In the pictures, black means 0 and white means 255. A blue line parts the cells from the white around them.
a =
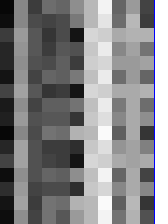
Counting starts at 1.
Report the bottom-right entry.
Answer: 81
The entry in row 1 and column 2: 135
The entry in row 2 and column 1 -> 13
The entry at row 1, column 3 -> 60
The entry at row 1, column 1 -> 7
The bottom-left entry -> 13
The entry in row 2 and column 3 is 75
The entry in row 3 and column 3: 87
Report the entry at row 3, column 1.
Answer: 60
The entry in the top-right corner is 67
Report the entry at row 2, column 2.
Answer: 135

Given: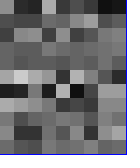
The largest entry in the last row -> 128
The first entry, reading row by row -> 142
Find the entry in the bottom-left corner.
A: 107
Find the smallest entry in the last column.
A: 22
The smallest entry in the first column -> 29
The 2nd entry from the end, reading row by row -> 100
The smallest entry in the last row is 78
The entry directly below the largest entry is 36
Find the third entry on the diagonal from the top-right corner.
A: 85
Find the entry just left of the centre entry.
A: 150
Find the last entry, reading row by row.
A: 107
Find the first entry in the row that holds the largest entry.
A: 165
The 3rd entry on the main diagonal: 142
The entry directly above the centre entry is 85
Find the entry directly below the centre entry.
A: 178
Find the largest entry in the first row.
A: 171
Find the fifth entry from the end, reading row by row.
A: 107
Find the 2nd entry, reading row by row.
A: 43
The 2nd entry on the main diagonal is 70
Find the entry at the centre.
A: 51
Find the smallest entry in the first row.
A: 16
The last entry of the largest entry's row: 43
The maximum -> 203
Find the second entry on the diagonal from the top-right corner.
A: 78

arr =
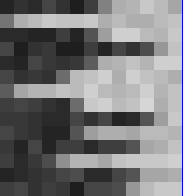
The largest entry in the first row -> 200
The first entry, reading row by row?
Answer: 36
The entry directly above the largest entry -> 207
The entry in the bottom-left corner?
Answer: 62
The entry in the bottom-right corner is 200
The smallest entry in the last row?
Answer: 30
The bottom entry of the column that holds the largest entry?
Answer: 186
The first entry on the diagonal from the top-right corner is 166
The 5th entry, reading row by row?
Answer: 50
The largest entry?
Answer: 214
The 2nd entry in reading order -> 50
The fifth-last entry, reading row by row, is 77
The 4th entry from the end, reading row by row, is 151
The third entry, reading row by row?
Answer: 42
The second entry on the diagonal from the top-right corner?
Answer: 186
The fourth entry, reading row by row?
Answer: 69
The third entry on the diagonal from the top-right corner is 186
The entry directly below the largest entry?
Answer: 84
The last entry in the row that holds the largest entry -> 194

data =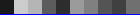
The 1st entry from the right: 112
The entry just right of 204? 181
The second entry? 204

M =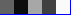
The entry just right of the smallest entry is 167
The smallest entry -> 12

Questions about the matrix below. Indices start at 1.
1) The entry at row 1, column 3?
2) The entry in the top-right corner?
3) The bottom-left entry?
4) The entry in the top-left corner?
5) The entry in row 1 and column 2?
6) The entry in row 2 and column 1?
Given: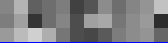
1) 96
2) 194
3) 154
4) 133
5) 180
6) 125
